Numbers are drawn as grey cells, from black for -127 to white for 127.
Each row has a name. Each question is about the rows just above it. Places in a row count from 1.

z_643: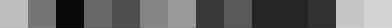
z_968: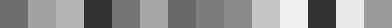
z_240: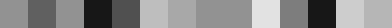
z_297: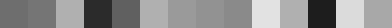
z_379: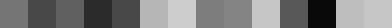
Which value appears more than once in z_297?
[48]
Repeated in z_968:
[-77]

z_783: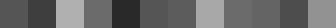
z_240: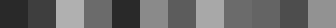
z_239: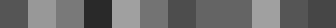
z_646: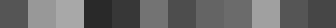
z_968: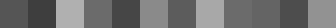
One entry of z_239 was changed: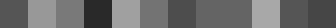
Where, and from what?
10, [32]
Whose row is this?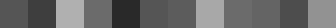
z_783
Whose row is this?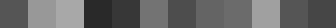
z_646
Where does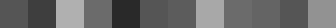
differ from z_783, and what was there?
11, [-50]
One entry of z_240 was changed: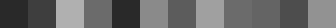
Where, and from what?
8, [40]
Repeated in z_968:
[-20]
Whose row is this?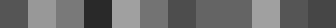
z_239

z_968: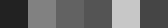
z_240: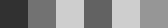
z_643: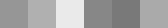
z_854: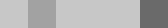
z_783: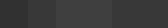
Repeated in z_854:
[71]
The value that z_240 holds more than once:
[78]
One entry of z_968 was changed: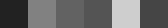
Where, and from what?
5, [71]
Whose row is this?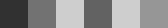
z_240
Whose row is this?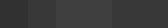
z_783

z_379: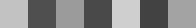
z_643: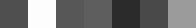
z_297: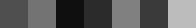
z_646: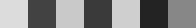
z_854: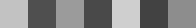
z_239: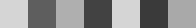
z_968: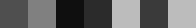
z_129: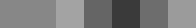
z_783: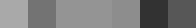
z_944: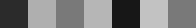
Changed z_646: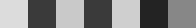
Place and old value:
2, [-61]
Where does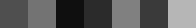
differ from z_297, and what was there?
7, [60]
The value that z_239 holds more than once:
[85]
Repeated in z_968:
[60]

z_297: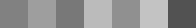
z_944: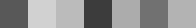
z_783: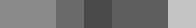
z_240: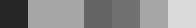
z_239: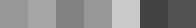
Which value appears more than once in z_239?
[23]
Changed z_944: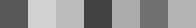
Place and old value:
4, [-67]
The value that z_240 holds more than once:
[38]

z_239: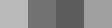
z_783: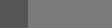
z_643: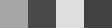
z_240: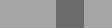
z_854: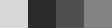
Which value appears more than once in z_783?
[-5]
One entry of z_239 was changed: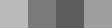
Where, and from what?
2, [-12]
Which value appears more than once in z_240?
[38]
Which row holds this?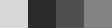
z_854
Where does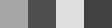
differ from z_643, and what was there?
2, [-54]

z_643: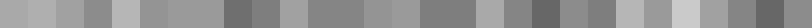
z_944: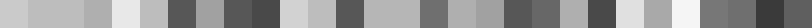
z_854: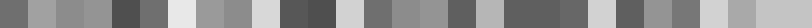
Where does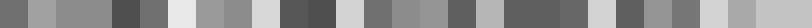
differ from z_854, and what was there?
4, [20]
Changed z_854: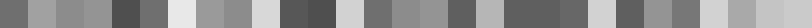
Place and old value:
29, [68]
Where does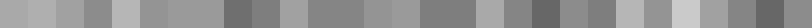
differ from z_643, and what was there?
24, [26]
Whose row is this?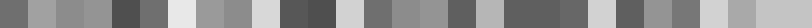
z_854

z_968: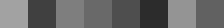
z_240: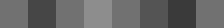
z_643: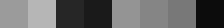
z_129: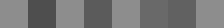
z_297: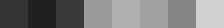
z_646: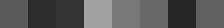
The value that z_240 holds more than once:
[-14]
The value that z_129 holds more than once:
[13]
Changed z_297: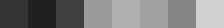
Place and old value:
3, [-69]

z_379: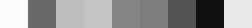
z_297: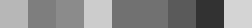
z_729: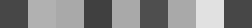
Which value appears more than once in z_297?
[-14]
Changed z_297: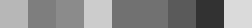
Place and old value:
9, [84]
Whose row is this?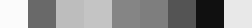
z_379

